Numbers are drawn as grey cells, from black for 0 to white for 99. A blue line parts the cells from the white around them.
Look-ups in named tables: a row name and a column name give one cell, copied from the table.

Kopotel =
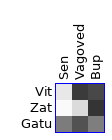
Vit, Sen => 90
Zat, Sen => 97
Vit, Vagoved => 23
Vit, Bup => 28
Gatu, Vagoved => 32
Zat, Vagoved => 85
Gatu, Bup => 49
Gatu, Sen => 48
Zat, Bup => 20

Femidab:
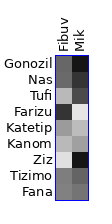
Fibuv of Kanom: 72
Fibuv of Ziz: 87
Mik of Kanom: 62
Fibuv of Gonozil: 40
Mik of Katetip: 73
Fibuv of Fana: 50
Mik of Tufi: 29
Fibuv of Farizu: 20
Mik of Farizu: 89
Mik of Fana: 45
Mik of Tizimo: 39
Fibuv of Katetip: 60
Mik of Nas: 20
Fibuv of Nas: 41
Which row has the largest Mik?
Farizu

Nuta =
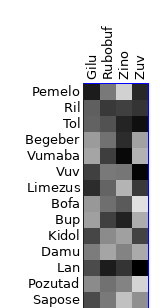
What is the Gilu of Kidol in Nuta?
27
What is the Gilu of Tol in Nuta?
38
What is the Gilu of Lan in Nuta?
29
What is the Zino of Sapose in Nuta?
75
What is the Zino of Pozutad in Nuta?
51
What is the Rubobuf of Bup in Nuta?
25
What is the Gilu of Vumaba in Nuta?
64
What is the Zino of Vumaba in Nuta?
3
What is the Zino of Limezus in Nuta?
70
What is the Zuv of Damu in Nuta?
66
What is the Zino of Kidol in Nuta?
62
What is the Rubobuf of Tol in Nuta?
32
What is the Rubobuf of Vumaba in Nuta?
24
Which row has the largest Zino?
Pemelo

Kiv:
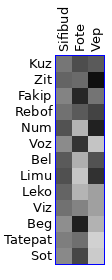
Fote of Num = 70
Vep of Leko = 62
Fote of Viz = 51
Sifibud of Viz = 44
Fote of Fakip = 15
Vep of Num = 13
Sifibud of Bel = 35
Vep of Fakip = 45
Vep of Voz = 76
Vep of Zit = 6
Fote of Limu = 77
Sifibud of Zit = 39
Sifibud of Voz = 54
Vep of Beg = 69

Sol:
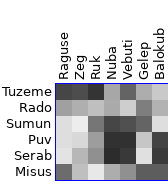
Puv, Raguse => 86
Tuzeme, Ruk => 20
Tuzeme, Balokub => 78
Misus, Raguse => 42
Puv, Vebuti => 19
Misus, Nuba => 67
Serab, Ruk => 56
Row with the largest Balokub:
Sumun

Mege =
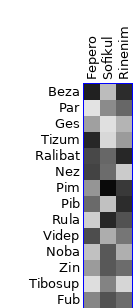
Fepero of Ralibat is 28
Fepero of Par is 88
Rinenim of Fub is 42
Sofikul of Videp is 67
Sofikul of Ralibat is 40
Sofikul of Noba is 34
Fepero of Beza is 13
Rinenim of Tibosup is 83
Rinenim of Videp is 46
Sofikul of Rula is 15
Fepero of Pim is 58
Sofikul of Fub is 32

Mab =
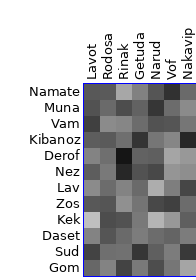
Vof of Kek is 59
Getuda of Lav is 41
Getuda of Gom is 47
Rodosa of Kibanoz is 35
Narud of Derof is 37
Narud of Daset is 42
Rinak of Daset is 41
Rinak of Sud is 44
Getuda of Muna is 38

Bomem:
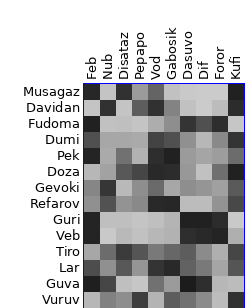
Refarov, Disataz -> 57
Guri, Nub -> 74
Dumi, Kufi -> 20
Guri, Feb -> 14
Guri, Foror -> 17
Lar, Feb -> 30

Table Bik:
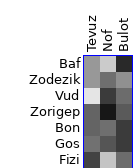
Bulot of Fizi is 42
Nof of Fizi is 76
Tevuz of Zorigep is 39
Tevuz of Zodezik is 59
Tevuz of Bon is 39
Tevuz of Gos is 44
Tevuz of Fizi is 26
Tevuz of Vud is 89
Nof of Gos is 33
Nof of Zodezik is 43
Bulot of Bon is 23
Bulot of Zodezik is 56
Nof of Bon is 43
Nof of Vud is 23
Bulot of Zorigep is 35
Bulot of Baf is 16

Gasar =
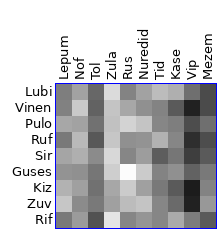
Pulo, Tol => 44
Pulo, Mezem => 43
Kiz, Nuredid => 62
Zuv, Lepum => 77
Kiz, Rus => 79
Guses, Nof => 56
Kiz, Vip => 11
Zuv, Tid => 52
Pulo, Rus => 82
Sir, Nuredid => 61
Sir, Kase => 46
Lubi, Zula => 85
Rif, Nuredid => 58
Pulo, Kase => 49
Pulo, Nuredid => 76
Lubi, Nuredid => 63
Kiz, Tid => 47
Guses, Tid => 51
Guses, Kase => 56
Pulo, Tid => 52

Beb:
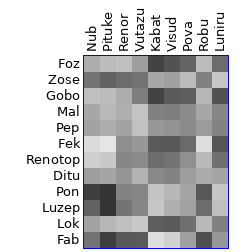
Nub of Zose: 45
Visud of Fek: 34
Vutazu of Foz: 61
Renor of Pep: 63
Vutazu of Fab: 35
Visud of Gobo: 35
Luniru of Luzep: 74
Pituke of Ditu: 64
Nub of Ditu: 61
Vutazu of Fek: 59
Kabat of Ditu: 53
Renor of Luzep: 45
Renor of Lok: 74
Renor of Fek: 55
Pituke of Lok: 71
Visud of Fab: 81

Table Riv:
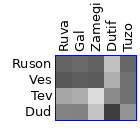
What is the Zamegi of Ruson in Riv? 38
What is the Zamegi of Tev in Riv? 85
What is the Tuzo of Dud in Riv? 57
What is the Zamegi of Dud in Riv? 76
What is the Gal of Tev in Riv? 67
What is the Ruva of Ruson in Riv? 39
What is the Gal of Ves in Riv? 36

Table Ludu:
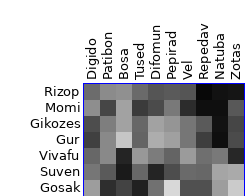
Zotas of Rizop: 8
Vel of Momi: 17
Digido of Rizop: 42
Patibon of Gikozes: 49
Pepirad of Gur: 62
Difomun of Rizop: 33
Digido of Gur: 25
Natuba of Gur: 6
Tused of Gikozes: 40

